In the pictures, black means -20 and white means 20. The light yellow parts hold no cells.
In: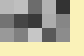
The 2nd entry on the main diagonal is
-9
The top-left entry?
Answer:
9
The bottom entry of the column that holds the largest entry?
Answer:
11
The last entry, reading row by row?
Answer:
2

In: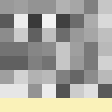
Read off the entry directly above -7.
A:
0
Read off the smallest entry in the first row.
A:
0
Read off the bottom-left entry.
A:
16
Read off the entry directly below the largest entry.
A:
10
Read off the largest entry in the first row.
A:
11
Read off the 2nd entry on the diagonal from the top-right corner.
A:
7
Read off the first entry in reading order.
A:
4
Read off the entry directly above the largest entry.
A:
3
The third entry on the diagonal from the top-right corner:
4
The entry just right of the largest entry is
-10
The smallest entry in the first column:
-6
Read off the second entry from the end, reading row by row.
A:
15
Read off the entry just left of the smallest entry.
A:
17
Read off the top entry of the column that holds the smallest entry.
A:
3
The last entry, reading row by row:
-6
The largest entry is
18
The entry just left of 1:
-2

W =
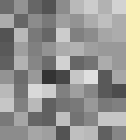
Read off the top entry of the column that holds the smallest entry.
-7
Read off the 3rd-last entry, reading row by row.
9
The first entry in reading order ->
-3
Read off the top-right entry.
13
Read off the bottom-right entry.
1
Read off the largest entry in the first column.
11
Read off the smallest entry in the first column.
-7
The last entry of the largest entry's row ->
6
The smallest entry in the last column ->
-8
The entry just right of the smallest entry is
-9
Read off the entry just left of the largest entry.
11
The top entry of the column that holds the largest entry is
12
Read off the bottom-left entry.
2
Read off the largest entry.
15
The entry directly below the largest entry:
1
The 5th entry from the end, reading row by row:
-7
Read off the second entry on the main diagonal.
-4
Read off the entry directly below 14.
9
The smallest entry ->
-12

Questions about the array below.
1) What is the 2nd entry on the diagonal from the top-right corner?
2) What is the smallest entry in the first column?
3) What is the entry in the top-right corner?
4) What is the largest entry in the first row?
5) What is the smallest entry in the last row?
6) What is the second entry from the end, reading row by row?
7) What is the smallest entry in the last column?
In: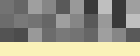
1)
-11
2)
-7
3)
5
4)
10
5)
-8
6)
1
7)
-6

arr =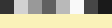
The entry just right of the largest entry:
-9
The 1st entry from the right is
-16

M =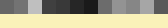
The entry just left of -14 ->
-11
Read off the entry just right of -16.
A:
-3
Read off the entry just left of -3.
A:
-16

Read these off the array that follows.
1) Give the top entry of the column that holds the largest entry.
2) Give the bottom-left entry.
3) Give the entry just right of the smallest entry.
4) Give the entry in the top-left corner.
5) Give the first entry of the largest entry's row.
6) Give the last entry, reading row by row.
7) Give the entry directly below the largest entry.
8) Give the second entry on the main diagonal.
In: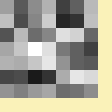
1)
2
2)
3
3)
-12
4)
5
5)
6
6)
2
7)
11
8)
-8

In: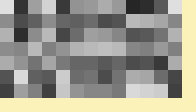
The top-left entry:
15
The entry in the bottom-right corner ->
-10
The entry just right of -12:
5
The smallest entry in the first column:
-10
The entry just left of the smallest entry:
4
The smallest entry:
-14
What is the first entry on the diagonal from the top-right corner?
15
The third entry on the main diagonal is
2
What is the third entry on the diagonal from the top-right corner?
-6
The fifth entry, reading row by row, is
-11
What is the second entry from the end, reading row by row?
12
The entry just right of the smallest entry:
-13
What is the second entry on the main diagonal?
-8
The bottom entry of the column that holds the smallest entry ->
14
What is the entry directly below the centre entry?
-4
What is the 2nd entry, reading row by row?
-12
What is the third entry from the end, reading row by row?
13
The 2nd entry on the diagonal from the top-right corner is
6
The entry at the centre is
9
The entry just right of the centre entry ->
10

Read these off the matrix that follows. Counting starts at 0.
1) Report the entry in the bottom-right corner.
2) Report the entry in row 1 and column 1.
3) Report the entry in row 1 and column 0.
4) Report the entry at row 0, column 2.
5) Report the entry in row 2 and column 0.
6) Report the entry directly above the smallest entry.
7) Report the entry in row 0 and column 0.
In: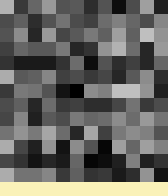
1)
-17
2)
-5
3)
-8
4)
-4
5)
-7
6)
-8
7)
8
